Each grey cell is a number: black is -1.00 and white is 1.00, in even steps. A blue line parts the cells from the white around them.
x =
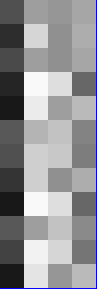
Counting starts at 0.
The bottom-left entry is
-0.81
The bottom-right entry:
0.46
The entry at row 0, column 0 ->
-0.37
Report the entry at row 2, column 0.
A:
-0.42
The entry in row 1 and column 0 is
-0.65
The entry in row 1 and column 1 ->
0.68
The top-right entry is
0.30
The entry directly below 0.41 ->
0.62
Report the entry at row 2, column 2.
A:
0.13
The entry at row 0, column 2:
0.18
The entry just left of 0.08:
0.52
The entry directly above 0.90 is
0.24

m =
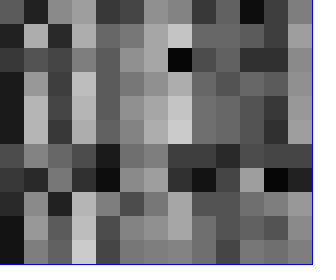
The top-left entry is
-0.29
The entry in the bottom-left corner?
-0.85
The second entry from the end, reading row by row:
-0.13
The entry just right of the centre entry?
0.59
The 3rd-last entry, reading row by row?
-0.07
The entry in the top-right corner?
-0.02
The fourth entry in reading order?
0.24
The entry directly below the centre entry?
-0.02
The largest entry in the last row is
0.59
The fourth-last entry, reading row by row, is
-0.46
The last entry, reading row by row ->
-0.02
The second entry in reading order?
-0.74
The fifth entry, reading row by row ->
-0.57

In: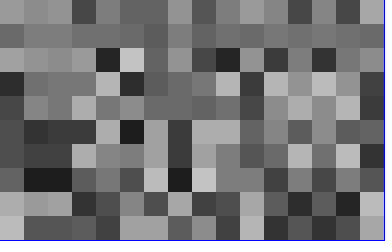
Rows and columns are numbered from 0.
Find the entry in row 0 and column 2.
0.15
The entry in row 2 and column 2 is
0.10
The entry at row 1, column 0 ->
-0.17
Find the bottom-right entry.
0.31
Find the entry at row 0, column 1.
0.10
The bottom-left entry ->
0.47
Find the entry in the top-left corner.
0.21
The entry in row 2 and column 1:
0.15
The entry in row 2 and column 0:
0.26
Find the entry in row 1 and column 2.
-0.02
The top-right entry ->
0.31

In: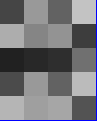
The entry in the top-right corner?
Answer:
0.53
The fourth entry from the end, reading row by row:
0.42
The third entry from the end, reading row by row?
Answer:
0.25
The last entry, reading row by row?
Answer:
-0.35
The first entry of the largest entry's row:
-0.46
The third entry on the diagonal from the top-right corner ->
-0.69

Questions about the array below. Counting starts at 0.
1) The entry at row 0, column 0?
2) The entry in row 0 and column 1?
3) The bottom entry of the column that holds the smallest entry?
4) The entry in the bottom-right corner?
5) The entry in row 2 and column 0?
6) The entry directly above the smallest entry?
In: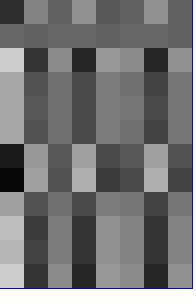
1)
-0.65
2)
0.03
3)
0.61
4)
0.13
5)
0.61
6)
-0.80

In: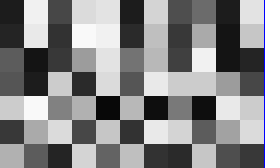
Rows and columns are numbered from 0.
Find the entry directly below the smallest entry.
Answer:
0.55
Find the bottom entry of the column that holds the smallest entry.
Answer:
-0.22
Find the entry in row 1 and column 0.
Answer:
-0.72
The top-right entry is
0.78
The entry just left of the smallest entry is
0.39
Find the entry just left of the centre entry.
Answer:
0.72
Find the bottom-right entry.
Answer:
-0.56
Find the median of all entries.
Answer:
0.01
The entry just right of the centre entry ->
0.83
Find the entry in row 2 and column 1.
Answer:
-0.84
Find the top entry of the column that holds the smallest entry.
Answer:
0.78
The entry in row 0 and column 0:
-0.78
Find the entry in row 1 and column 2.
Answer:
-0.61
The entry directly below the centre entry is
0.44
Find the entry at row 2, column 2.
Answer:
-0.56
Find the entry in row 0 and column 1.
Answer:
0.89
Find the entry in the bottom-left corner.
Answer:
0.39
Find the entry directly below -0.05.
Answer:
0.66
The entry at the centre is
-0.33
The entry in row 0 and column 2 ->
-0.44
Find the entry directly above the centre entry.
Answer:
-0.10
